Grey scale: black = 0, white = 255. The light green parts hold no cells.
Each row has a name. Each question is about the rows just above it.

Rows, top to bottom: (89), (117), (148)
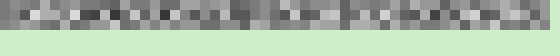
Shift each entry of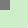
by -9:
[113]
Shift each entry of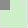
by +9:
[149]
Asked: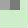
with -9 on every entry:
[153 113]
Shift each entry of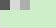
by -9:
[ 79 208 165]
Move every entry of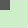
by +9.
[97]

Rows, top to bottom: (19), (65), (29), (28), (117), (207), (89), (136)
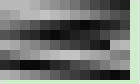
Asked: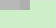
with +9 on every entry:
[193 193 184]
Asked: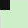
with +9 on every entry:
[28]
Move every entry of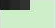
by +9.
[39 48 57]
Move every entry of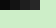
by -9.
[ 0 10 21 30]
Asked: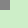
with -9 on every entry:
[123]

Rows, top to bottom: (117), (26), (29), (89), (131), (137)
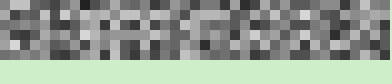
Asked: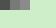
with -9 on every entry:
[ 70 112 130]
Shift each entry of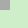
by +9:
[179]
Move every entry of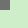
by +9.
[121]
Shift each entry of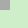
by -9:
[161]

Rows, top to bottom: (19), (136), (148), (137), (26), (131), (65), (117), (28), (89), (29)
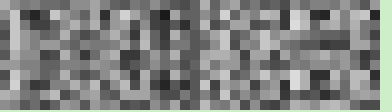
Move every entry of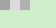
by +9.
[173 228 185]
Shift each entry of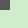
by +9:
[96]

